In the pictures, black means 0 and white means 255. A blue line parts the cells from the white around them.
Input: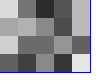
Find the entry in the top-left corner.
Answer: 218
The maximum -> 229
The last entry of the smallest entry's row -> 186
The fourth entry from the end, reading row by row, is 64
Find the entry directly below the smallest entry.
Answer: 137
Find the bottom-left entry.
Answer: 97

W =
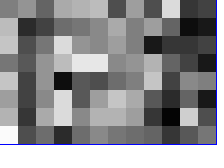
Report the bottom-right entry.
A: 118
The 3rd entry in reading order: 100
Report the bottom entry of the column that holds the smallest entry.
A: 54
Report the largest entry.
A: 251
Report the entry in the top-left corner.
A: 127
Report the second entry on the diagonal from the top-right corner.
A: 13
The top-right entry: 66
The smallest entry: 4
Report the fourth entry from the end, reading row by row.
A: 100
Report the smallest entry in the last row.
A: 43
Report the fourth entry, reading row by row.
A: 170
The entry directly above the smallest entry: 43
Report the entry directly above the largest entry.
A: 179
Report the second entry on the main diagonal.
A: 43
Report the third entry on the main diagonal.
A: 118
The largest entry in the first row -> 219
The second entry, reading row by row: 148

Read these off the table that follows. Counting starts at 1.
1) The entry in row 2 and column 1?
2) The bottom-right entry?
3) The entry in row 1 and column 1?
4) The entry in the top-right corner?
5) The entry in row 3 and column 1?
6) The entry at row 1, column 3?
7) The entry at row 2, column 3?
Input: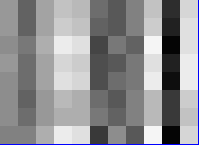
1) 152
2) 214
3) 152
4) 214
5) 141
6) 163
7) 163

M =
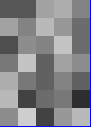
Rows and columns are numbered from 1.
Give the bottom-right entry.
185
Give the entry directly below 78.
120
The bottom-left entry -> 141
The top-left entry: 87
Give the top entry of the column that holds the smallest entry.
131
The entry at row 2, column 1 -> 162
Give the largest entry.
206
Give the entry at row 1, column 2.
87
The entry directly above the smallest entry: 97

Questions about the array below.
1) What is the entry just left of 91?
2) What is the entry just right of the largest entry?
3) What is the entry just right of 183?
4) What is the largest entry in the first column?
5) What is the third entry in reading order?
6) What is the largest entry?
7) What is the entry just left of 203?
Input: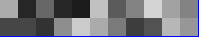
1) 193
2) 162
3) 151
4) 171
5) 103
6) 212
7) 142

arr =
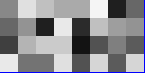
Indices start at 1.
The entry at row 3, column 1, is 63
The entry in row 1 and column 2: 224
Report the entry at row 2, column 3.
31
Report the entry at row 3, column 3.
203
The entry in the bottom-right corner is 214
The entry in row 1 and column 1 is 136
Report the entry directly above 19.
43
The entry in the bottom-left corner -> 233
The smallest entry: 19
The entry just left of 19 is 203

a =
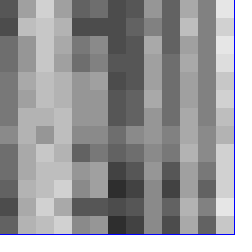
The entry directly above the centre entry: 86
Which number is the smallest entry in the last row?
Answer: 46
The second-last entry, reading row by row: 98
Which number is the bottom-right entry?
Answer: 199
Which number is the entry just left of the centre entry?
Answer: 150
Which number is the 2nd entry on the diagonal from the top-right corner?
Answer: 129
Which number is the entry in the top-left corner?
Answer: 86
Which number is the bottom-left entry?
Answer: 98
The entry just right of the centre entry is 98
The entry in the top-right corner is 230
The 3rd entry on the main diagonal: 199
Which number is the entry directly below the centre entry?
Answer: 110
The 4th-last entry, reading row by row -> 76
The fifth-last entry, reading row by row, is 138
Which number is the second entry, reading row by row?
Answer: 160
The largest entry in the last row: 209
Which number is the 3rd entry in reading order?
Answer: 209
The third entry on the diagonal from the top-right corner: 160
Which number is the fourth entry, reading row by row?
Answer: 160

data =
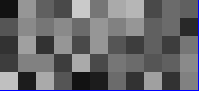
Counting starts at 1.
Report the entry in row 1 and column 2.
150
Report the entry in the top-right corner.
96
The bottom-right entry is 129
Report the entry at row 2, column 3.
118
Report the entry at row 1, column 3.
96
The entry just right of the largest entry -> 118
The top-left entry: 18
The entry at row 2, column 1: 85
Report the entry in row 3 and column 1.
50
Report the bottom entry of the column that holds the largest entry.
18
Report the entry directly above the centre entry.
150
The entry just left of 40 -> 107
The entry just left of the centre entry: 73
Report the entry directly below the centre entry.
73
